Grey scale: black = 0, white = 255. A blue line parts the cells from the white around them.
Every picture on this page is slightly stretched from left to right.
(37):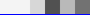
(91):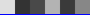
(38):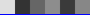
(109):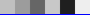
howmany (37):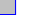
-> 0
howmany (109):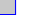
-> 1

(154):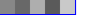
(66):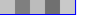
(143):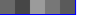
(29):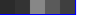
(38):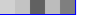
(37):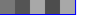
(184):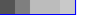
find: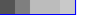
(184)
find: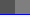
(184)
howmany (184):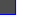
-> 0

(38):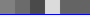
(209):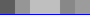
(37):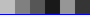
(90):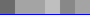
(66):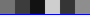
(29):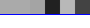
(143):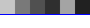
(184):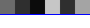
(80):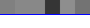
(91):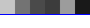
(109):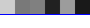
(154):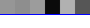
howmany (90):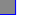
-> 1
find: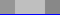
(209)
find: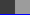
(91)

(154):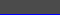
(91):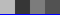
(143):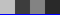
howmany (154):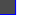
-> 4
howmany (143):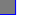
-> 0
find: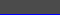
(154)
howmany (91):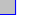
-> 0
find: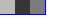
(91)

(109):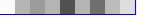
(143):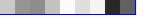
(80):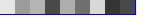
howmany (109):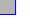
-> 3
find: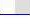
(143)
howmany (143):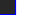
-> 1
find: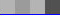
(109)

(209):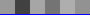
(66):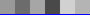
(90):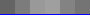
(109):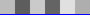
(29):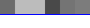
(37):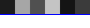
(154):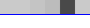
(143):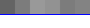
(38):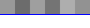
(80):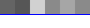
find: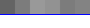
(143)
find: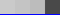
(154)
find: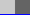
(109)
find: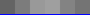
(90)
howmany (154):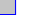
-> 1
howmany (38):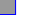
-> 1
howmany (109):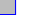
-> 1

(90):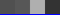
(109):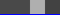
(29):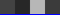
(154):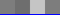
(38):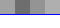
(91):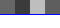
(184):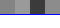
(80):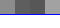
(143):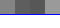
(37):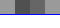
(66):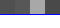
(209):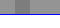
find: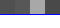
(66)
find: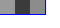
(184)
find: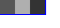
(90)
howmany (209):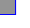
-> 3
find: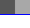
(66)
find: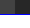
(29)

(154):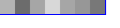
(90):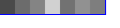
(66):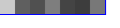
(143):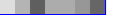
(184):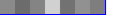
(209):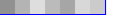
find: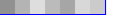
(209)
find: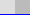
(209)

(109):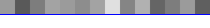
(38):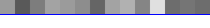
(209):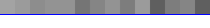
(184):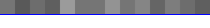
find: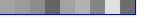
(38)
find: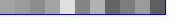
(109)
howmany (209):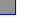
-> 3
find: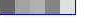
(38)
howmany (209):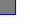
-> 2
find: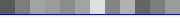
(109)
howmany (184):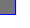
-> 4

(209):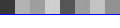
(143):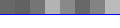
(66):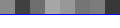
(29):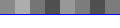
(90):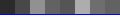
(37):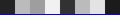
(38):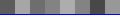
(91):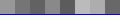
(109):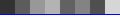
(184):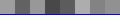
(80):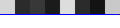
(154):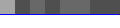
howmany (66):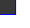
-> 1
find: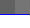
(143)
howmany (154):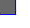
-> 3
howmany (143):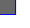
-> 2
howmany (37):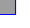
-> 1
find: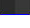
(80)
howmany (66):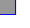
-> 1

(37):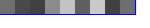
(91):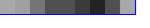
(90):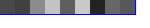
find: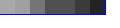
(91)
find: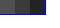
(91)
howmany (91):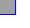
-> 1
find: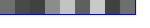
(37)
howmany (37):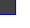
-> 2
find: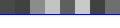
(37)
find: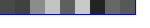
(90)

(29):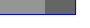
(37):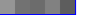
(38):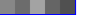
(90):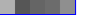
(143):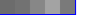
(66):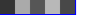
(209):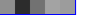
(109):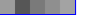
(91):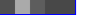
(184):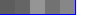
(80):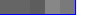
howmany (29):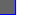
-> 2
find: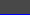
(91)
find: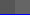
(90)

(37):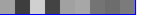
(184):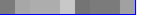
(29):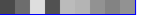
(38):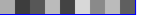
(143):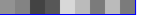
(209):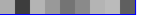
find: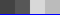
(143)
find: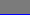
(184)
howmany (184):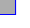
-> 2

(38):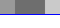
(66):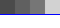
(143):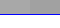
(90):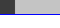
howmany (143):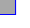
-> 2
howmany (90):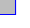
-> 0
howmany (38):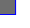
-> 2
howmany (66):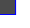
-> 1

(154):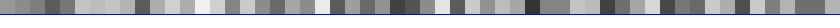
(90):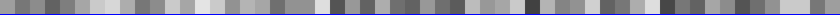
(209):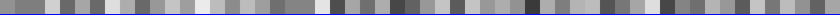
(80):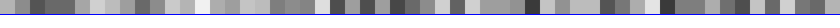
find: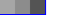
(90)
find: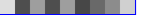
(80)
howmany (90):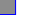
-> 3
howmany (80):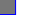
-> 2
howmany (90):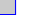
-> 6
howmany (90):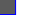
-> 1
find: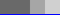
(80)

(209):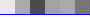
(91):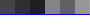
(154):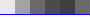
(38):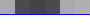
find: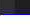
(91)
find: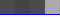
(38)
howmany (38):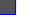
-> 0
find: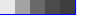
(154)
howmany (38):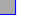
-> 2
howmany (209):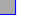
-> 2
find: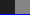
(91)

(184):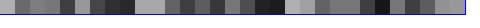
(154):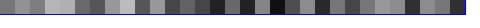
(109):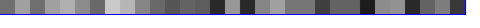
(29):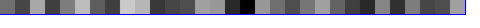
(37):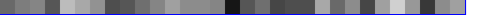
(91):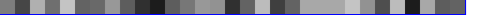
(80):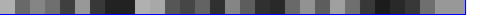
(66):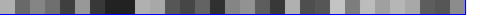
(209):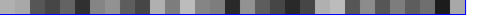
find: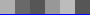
(154)
